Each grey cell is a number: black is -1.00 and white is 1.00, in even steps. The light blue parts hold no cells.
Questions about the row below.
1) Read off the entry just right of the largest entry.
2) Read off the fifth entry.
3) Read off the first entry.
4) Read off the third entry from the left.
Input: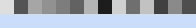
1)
-0.34
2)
-0.02
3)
0.74
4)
0.30

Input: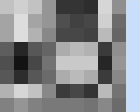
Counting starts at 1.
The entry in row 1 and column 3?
0.52
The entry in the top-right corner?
0.12
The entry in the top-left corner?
0.52
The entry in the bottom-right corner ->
-0.16
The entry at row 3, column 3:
0.40
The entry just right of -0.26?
-0.70
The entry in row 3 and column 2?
0.73
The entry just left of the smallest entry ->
-0.38
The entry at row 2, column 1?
0.29
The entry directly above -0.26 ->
0.29
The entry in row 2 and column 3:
0.29
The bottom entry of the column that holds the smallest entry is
0.17
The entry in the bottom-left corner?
0.01

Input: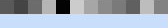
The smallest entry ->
-0.98
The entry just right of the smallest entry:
0.60
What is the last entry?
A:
0.02

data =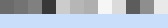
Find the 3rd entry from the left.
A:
0.00
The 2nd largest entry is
0.83
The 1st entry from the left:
-0.16
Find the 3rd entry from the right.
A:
-0.28
